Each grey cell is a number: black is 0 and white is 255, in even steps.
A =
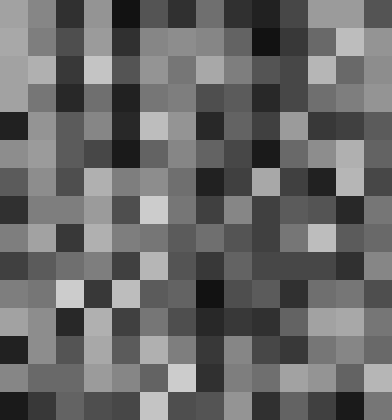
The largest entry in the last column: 182
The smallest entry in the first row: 18
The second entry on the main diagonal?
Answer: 126
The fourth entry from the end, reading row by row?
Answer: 99
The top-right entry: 84
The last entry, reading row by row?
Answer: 118
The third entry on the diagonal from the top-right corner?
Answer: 182
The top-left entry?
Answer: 162
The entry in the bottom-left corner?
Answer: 26
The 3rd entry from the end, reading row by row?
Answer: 64
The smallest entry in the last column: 71
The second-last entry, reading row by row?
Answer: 26
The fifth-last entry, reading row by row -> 48

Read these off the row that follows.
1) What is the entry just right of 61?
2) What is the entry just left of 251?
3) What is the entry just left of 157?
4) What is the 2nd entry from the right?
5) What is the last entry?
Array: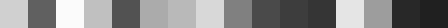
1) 53
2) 96
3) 229
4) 40
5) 32

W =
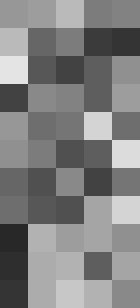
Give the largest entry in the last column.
220
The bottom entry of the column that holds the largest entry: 52
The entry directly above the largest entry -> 186
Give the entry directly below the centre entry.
137
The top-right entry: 130
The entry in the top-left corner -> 151
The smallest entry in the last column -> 52
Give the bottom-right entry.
137
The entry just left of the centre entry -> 124
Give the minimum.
40
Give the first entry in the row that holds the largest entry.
228
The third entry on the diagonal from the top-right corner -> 66
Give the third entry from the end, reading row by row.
199
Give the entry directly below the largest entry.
66
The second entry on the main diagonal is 102
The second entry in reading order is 157

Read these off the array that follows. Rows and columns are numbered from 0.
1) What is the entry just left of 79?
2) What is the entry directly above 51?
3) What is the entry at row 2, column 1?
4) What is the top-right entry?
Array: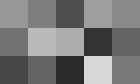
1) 126
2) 158
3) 100
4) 138

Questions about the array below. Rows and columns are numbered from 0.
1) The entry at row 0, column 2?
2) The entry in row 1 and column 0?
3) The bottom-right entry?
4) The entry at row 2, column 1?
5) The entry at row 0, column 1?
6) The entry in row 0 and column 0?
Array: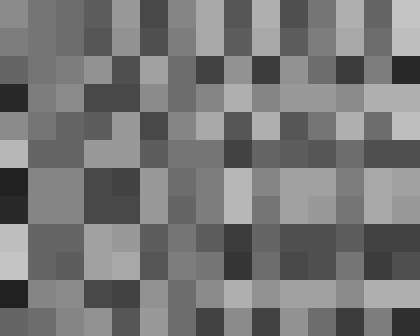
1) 109
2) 125
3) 47
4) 117
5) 117
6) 139

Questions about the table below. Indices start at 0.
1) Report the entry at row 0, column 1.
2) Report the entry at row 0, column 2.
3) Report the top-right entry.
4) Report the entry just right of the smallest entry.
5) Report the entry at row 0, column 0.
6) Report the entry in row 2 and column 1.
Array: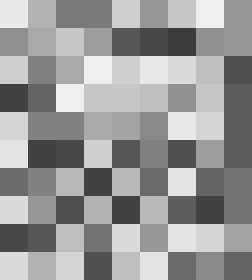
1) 178
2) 122
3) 151
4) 144
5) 233
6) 129

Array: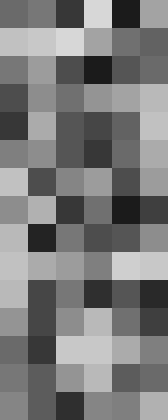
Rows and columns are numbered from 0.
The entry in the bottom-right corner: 177
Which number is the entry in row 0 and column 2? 55
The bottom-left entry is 133
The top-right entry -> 163
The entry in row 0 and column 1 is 119
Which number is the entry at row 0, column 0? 106
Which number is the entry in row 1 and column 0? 193
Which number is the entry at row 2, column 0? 119
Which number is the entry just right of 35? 119
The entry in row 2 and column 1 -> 156
